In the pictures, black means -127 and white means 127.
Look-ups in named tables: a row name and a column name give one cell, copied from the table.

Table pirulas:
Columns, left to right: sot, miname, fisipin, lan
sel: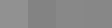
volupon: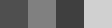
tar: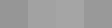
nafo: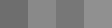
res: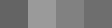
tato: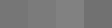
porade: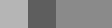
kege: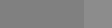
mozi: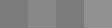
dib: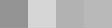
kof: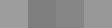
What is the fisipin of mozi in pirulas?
-4
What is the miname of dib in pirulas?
85
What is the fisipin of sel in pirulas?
8
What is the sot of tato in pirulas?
-9
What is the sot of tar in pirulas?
22
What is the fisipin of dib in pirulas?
50
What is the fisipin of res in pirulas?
1
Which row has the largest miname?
dib

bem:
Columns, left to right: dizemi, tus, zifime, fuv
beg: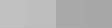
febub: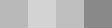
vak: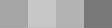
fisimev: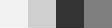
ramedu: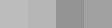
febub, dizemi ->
57
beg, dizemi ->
64
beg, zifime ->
41
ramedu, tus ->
54
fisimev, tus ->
79
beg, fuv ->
39
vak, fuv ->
-6
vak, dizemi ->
37
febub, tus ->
83
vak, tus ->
71
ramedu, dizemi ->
60
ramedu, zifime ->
19
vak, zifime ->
51
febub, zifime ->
63
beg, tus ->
61
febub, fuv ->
9
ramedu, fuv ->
33
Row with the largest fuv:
beg

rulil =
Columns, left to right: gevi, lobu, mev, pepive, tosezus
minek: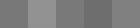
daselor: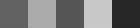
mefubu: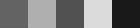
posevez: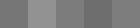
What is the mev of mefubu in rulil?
-46
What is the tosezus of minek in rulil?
0
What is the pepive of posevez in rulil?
-17
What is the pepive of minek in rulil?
-17
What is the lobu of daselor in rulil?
43
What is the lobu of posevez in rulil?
18
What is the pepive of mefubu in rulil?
91
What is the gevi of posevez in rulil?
-9
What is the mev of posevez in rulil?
-3
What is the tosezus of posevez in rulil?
-2
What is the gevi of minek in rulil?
-7

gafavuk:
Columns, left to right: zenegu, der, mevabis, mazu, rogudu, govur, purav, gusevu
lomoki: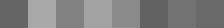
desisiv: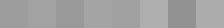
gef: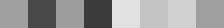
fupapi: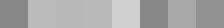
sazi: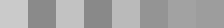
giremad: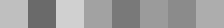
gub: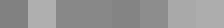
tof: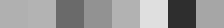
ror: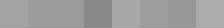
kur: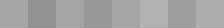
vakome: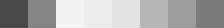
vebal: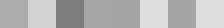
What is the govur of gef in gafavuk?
67
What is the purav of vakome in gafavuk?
29
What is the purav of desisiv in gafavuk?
18
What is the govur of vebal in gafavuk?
93
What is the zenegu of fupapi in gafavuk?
7
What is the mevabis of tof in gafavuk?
-21
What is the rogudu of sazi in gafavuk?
58
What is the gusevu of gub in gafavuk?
45
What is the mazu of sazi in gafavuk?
9

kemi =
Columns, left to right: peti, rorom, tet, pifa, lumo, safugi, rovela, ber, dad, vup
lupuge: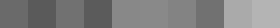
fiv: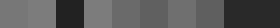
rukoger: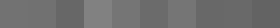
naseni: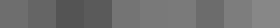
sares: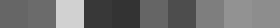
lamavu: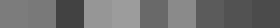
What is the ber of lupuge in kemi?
-14
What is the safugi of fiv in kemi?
-31
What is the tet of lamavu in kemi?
-61
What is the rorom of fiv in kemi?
-3
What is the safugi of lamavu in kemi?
-22
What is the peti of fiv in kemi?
-8
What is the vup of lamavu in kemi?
-52
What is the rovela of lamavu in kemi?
10
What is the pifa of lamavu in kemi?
22

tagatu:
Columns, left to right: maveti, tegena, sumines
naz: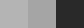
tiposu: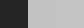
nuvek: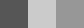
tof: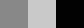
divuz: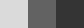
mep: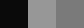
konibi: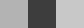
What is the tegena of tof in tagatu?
73
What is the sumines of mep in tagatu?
-5
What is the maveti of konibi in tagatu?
51
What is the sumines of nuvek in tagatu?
23
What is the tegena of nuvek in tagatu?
75
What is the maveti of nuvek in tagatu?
-41
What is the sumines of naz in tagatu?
-86
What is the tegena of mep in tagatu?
23
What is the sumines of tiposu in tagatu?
68
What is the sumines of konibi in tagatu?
72
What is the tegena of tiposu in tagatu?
66
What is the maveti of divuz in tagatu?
90
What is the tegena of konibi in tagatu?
-66
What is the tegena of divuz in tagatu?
-29
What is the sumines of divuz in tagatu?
-75
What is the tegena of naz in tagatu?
37
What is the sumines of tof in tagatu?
-125
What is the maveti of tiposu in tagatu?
-90
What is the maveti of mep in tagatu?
-117
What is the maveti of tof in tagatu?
8

